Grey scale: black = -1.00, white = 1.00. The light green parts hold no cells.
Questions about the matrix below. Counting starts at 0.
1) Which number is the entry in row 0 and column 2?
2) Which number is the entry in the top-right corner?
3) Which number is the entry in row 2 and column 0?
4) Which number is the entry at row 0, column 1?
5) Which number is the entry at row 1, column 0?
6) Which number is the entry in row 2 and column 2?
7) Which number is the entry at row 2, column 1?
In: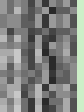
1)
0.10
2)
-0.36
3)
-0.03
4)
-0.13
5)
0.21
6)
0.10
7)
0.10

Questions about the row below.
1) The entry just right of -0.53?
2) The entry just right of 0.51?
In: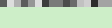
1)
-0.04
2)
0.62
